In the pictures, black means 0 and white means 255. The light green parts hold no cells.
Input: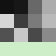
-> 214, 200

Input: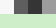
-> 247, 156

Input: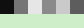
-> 230, 202

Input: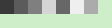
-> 239, 213

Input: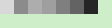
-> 216, 173

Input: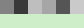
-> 202, 190

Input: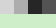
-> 213, 173
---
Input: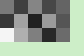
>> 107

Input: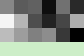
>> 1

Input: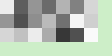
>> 250

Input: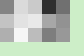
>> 152

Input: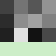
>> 72

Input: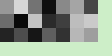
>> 158

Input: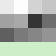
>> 148
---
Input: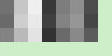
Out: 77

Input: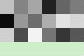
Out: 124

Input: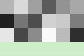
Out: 168

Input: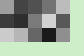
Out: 188

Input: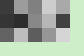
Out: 169

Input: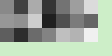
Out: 219

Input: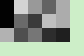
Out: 172

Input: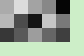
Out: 5

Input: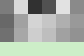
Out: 138

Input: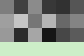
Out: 85
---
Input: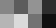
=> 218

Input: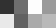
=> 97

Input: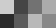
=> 91

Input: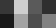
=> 163

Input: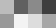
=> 243

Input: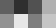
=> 231

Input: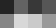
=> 216
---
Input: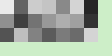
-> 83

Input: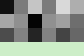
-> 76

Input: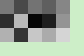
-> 177

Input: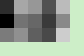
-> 123

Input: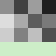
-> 205

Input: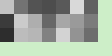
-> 45

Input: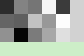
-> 145
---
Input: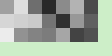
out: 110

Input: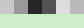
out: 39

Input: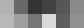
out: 52

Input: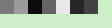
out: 11

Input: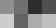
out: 46

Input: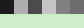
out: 75

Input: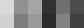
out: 165

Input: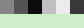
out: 12

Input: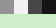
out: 70
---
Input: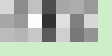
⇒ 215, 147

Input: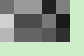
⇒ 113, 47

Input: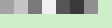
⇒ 163, 143

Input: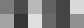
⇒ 123, 144

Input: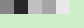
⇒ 133, 233

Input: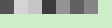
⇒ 82, 133

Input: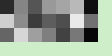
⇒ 42, 7

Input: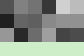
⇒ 83, 76
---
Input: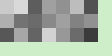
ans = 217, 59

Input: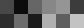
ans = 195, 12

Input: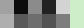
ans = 211, 12

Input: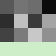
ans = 200, 11

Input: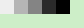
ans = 238, 1

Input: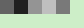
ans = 191, 32
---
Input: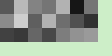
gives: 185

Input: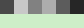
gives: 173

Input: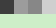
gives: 156

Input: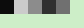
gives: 140

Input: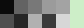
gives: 177

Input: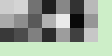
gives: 212

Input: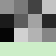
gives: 195

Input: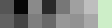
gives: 168

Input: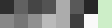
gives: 186
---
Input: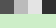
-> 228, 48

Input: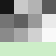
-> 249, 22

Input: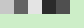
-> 228, 43

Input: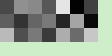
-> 229, 2

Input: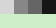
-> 214, 22

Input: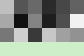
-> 242, 17
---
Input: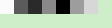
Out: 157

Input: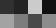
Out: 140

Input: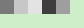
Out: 158

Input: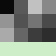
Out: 148

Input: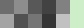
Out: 141

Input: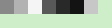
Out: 178

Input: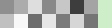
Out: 222
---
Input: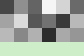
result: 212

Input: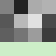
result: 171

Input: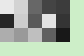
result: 68

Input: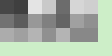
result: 214

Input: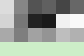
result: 69

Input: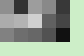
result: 137

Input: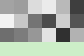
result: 185

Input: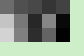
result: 53
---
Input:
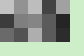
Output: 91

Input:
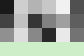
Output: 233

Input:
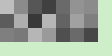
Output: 106

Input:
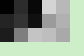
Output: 190

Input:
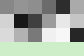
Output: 247

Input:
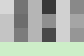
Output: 209

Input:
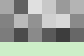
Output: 61

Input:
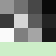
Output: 165
